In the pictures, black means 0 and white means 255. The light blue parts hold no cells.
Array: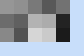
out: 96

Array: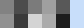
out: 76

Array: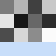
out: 22

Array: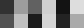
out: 157

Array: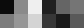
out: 138

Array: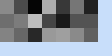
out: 124

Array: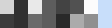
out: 48

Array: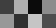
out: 175

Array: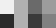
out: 177

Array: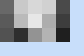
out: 186
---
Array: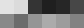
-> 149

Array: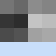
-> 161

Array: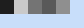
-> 116

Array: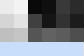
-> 85

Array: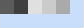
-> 224

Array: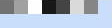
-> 254

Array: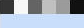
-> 100
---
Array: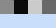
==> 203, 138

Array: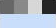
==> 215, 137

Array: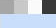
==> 250, 200

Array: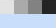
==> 227, 170

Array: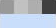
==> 193, 174

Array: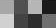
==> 209, 182

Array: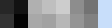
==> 205, 191
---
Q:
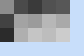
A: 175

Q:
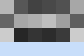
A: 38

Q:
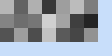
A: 158

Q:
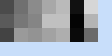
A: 154

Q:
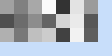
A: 120

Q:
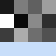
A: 172

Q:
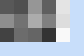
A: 108

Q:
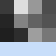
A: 45

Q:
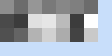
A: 100

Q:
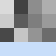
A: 197
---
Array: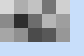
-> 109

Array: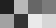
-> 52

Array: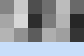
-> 124

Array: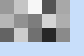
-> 125

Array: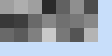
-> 112

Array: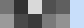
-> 58
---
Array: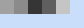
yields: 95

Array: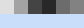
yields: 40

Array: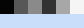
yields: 50

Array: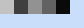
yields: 98

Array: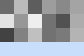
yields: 157

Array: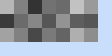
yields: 114

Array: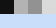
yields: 218

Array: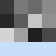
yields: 137
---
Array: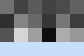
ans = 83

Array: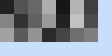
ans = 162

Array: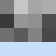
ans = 112

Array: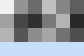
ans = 179

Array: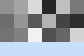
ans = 115

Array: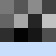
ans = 45
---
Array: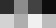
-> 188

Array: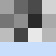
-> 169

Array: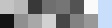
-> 152

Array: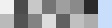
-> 173

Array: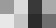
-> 111

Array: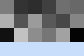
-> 133
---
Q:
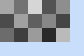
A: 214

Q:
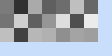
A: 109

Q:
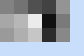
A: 80

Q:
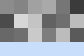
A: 169

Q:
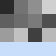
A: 115

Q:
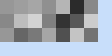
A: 181
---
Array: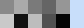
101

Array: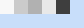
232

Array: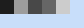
102

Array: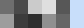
223

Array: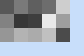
109

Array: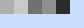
143

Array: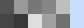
134

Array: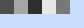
231
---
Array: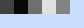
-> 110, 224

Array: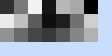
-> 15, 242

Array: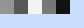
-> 244, 244

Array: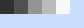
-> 147, 248

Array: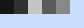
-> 197, 197

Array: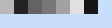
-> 119, 225
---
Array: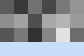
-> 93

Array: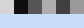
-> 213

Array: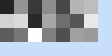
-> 35

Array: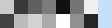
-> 203

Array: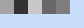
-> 164

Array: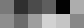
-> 121

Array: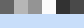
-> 100

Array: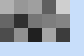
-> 177
